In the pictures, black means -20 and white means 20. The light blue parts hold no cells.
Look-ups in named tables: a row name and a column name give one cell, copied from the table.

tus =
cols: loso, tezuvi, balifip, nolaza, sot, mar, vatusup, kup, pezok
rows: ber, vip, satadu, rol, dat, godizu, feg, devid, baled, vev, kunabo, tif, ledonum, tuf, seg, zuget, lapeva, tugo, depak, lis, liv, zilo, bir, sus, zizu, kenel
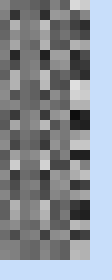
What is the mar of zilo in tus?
-7
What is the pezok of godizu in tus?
-8
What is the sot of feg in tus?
-9
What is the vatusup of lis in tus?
-1
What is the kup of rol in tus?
-6
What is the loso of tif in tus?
-5
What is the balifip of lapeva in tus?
-2
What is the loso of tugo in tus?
2
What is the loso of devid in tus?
-5
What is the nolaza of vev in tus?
-5
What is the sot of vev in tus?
-10

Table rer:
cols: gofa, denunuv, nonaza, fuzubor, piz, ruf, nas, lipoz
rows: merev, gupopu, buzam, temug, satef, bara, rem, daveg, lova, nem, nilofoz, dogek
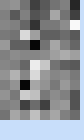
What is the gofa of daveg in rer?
3
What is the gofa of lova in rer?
0
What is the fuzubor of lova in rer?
6
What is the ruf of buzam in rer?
-1
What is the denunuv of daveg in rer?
8
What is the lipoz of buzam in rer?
19
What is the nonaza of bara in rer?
1
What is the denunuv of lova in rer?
3
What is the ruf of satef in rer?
6
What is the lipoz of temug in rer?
-6
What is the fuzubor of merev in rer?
-10
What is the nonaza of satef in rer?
-5
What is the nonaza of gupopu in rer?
0
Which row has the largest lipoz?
buzam

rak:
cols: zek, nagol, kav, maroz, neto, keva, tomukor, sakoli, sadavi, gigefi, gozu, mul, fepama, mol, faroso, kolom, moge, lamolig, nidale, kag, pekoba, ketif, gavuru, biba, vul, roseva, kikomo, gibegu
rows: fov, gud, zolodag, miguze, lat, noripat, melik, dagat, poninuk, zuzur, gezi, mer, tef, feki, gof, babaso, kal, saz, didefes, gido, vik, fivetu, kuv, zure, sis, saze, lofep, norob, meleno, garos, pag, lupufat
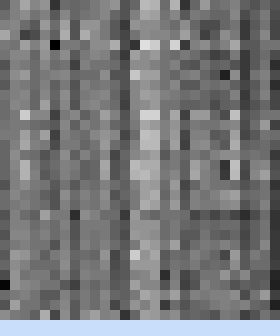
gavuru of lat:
0
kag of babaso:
-1
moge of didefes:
-3
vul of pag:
0
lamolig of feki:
4
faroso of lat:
15
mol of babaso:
1
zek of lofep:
-4
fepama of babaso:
-4
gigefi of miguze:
2
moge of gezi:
-2
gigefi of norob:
-1
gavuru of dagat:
-15
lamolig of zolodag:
-3
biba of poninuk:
-5
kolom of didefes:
4
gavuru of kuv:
-3

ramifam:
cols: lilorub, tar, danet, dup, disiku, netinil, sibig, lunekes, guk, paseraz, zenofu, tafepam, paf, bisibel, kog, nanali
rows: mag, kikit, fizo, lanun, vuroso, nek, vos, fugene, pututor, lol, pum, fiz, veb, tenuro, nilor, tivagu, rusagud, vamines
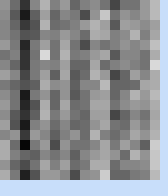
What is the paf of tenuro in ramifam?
0
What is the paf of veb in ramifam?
-3
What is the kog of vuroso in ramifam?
3
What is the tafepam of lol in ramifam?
-4
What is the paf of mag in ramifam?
-2
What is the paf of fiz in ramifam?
-4
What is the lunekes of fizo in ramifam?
0
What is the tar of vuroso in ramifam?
-1
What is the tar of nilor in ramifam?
-3

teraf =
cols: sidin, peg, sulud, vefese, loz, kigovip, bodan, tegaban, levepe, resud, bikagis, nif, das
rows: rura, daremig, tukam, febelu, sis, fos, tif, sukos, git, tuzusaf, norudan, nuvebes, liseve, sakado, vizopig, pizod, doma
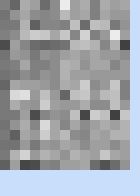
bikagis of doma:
-7
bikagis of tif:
6
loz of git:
4
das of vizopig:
5
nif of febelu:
17
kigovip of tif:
2
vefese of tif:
0
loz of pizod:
8
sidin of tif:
-1
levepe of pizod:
6
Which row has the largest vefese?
febelu

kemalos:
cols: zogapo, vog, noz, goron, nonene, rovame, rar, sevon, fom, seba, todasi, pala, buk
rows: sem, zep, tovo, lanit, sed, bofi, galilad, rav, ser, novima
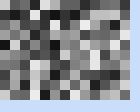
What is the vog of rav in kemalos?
7
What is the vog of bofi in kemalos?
1
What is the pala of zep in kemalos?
11
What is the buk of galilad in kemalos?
8
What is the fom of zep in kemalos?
-4
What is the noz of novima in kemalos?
-4
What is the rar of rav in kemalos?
-5
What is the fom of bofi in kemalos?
-1
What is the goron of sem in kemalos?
-14
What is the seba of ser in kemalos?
-15
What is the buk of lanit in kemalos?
16
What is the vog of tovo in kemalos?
4
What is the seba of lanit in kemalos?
-3
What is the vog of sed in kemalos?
13
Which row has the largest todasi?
zep

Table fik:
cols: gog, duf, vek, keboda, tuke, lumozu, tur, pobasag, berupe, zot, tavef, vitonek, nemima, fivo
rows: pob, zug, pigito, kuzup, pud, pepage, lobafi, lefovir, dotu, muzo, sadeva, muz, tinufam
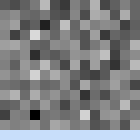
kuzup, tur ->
2
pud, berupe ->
-7
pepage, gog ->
1
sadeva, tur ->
-9
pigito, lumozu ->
-5
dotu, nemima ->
-1
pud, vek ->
2
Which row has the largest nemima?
sadeva

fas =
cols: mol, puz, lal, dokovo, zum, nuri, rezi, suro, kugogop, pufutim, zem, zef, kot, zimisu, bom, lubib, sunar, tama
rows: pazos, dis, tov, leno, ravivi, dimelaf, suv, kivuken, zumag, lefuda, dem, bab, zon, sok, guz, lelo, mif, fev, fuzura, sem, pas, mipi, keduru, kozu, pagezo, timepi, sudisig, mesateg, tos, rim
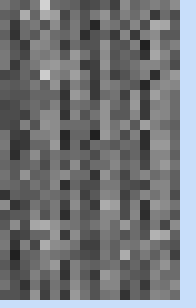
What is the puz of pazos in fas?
-4
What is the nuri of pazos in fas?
-3
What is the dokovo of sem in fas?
-6
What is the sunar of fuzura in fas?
1
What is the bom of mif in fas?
-9
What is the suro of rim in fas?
4
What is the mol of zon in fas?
-8
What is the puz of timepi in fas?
-15
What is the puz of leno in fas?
-12
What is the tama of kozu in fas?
-5
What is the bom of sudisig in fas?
-8
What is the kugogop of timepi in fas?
-8
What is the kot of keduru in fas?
4
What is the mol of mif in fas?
-4
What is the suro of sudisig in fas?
0
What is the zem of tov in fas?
0
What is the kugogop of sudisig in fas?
-4
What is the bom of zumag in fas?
-14

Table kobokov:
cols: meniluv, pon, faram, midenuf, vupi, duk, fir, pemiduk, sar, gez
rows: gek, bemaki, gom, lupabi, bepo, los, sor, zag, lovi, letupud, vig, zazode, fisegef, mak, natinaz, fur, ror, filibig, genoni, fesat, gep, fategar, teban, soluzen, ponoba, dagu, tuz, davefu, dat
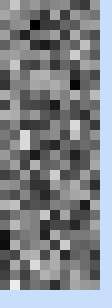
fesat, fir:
3
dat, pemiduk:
6
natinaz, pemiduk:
-6
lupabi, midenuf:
-2
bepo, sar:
10
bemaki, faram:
-1
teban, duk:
-9
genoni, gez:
-13
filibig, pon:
-7
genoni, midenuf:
-12
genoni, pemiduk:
7
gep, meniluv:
8
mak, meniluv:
-1
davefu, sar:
-1
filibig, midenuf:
-10

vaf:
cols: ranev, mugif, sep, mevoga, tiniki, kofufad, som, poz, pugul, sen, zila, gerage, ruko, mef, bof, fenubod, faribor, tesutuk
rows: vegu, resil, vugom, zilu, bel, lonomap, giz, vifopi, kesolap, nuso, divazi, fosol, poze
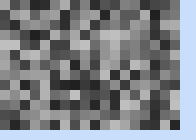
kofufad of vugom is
-6
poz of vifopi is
-4
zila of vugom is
-3
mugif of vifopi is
0
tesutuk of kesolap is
-10
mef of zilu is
2
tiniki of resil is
3
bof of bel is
-5
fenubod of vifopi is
-9
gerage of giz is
4
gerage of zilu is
10
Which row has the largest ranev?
bel

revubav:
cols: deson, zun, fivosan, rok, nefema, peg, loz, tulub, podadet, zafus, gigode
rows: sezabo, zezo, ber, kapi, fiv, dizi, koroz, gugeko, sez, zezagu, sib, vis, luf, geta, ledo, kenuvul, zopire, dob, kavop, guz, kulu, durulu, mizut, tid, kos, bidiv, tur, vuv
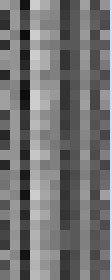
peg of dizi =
1
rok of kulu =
7
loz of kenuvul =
-12
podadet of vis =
1
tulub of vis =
-7
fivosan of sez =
-16
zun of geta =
4

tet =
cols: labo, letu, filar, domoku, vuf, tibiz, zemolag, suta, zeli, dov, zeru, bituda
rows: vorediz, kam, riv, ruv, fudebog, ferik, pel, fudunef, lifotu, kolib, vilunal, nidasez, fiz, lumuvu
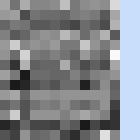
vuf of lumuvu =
-3
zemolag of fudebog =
-1
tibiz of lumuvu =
-1
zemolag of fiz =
-3
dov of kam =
-1
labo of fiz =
-14
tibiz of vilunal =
-1
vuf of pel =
-4
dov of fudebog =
3
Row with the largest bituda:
ferik

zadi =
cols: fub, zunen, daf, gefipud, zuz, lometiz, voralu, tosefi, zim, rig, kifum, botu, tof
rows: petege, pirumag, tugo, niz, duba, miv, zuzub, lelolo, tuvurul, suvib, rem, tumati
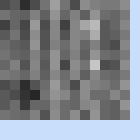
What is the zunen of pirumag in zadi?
-4
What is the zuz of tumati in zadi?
-7
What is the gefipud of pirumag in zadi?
0
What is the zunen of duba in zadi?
-5
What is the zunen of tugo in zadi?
-4
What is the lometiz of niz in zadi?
1
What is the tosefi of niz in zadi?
1
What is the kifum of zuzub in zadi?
-8
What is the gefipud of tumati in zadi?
0
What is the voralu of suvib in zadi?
1
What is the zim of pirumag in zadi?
-5

